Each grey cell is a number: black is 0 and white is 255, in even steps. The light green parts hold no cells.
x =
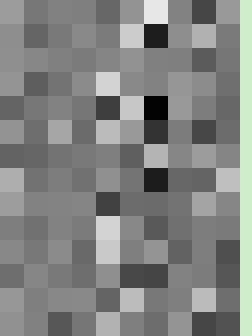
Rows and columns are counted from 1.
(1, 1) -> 156
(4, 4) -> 139
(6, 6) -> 153
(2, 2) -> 101
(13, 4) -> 137
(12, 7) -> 69
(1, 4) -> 127
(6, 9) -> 71
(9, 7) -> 107
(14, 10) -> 82
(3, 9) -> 91
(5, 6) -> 199
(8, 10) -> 191
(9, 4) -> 133
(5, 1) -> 100
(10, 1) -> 126
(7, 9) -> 156
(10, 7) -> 89
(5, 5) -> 62
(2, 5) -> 123
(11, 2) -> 120
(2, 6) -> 204
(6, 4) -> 107
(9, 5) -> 65
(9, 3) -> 131
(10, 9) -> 125
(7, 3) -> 115
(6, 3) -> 166
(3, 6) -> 146
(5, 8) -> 153
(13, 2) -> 127
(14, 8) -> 148
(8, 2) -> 114
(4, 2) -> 94
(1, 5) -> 103

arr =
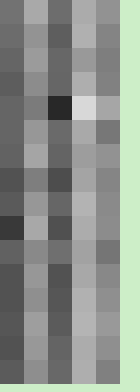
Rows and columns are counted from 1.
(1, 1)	114
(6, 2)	151
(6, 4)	169
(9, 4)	179
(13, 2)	143
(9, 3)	102
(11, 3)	111
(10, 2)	168
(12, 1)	82
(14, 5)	153
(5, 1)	101
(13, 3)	86
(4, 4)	174
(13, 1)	82
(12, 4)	168
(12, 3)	82
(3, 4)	153
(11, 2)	137
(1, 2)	169
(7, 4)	157
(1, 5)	146
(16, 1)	91
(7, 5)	146
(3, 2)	155
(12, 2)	151
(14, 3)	91
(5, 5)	166

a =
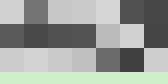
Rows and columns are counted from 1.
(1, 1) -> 208
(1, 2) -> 116
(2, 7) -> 69
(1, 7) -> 71
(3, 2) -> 210
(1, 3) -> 199

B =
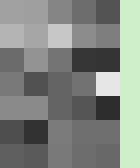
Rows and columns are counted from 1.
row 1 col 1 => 162
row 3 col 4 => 54
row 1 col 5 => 83
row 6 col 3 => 123
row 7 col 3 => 121
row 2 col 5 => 125
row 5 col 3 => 99
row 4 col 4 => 113
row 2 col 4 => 140
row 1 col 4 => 109

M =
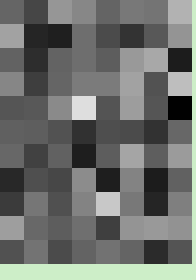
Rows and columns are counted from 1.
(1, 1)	101
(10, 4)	111
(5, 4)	222
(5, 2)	88
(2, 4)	110
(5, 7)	85
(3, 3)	99
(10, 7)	153
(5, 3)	138
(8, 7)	28
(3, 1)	98
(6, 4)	49
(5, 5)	84
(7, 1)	103
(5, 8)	1
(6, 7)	50
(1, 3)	150
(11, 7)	43
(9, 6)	120
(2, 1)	162
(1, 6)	120
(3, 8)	28
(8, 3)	71
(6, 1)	96
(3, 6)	153
